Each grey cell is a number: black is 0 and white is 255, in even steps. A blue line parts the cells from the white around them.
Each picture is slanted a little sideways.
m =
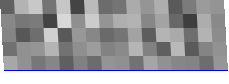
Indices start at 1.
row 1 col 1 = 97
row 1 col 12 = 174
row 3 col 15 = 179
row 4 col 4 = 180
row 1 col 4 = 116
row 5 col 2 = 145
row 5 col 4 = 134
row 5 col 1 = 167
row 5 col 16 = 150
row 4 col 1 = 113
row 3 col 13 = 170
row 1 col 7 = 187
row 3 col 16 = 140
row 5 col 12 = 145
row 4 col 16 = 146
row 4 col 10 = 181
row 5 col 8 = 148
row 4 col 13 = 185
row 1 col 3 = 200
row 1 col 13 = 90
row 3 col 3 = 110
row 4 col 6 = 143

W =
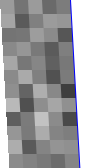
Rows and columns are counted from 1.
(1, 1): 155
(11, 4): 148
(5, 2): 119
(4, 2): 150
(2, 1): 165
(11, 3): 132
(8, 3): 142
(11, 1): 173
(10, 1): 150
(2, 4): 155
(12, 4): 108
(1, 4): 106
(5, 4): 96
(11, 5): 144
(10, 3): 172
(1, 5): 124
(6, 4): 81
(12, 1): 139

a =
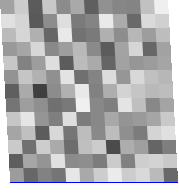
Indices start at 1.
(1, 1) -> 162
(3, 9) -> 141
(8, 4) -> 112
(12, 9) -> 129
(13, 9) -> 204
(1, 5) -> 139
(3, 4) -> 102
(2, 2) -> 213
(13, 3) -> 130
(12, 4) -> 225
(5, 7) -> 170
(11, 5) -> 109
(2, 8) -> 233
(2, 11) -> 218
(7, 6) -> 233
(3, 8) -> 176
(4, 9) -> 163
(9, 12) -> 201
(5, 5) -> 92
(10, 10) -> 124
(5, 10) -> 150
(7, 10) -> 197
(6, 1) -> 147
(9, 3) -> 149
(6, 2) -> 197
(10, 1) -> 165
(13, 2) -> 103
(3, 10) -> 183
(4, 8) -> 92
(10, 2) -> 192
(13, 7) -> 205
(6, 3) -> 177

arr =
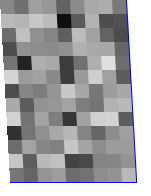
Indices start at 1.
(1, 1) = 135
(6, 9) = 93
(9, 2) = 115
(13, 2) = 101
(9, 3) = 164
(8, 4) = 150
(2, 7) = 179
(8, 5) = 163
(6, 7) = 207
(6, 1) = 212
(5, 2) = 35
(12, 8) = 133
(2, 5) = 15
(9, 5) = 54
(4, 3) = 141
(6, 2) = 156
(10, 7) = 102
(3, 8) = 99
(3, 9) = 76
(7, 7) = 119
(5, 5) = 61
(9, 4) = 126
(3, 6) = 188
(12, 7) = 132
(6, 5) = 61
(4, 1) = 78
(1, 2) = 112
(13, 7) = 141
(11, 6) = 164
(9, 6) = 162
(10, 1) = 50
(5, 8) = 223
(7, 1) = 77
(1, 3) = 159
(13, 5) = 109
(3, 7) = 161
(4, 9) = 101

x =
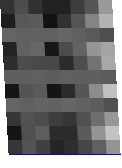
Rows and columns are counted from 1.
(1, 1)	51
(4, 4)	23
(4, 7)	149
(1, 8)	153
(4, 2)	97
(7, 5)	42
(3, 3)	97
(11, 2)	83
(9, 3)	77
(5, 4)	72
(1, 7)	85
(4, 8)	164
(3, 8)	79
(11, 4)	36
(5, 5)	43
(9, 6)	80
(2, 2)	88
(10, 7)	148
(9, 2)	82
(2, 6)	85
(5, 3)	73
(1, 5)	33
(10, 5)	42
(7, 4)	21
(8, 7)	92
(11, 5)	46
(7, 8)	193

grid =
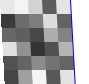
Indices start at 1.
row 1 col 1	231
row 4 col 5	180
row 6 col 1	69
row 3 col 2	95
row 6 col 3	245
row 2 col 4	221
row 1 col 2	244
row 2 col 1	58

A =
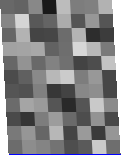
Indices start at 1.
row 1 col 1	104
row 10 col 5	68
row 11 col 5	78
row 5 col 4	130
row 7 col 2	81
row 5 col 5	112
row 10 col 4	183
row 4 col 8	122
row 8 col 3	154
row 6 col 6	125
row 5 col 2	147
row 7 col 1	85
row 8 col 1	107
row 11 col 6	90
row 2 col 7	151
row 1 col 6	125
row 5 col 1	103
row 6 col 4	184
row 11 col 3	132
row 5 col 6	67
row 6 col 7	152
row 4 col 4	98
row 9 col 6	77
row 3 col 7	45
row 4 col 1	162

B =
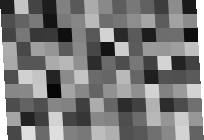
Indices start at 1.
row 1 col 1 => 31
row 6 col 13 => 80
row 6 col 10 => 102
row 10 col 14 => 99
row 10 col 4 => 222
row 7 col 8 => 145
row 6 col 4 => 36
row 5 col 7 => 44
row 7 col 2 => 136
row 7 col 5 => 164
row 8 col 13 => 76
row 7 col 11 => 210
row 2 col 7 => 185
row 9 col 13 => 204
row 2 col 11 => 165
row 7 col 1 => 135
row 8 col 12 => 44
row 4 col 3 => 160
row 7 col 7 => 100
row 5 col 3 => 86
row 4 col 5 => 91
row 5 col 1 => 168
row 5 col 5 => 184
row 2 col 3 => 121
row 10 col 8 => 175
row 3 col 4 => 57
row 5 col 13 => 35
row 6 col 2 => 209
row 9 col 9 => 78
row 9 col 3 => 62
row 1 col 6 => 89
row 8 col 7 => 172
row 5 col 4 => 171
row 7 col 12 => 129
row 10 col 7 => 189
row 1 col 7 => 171

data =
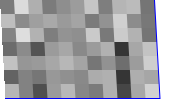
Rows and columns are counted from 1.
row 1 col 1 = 123
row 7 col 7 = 123
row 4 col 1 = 108
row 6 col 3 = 118
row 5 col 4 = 167
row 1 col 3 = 175
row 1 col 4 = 123
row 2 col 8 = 146
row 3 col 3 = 178
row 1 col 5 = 142
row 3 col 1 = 132
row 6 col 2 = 130
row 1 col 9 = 181
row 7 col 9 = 70
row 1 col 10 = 187
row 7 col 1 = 182
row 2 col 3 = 159
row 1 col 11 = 117
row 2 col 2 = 139
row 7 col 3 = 79
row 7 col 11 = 209
